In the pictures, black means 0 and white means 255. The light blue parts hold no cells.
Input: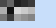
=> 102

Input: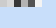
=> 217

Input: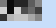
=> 11

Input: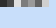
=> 74

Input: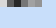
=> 93

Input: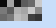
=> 165

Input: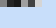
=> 37
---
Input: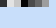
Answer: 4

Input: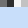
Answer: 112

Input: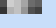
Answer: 193

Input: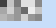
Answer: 151

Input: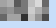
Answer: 49

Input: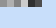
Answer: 130

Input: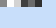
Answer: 211

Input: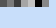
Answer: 165
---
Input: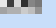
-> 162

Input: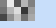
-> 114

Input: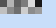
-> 192

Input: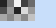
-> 78

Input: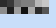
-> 140

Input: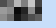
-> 155

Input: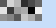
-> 226

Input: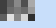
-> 63
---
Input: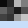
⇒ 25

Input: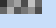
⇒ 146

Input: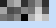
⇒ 205

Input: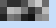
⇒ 92

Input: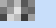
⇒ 117

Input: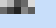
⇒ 133

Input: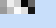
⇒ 224
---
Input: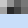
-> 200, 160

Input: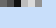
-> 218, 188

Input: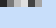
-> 223, 194

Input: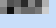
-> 204, 176

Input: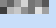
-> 224, 212

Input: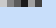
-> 202, 160

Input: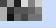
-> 219, 205
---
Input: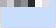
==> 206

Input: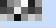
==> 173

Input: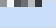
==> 244

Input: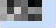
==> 186

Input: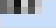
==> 128

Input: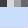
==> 216

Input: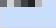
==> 210

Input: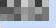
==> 120
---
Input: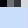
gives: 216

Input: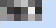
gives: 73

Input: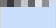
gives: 143

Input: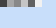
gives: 241

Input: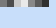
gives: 47

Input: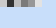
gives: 226

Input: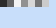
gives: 203

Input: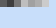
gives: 203
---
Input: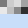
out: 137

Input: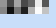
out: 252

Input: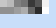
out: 43

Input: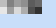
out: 79

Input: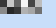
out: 165

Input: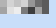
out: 163

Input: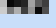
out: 9

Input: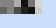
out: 17
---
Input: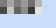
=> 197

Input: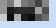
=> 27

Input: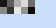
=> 51

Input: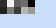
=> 123

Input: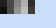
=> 73

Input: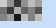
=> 56

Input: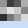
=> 228

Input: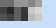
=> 39

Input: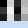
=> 240

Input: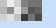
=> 142
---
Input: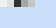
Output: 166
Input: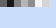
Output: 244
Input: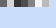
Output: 244
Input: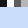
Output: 93
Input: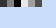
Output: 159
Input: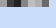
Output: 175
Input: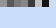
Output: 195
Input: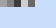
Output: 206
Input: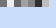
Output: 48
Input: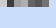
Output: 86
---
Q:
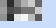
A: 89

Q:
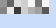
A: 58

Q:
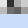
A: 96

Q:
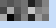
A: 84

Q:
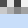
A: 133

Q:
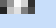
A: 224
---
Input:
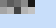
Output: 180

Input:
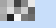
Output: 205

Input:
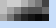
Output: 78

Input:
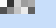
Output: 235

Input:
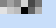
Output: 101

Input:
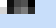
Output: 124
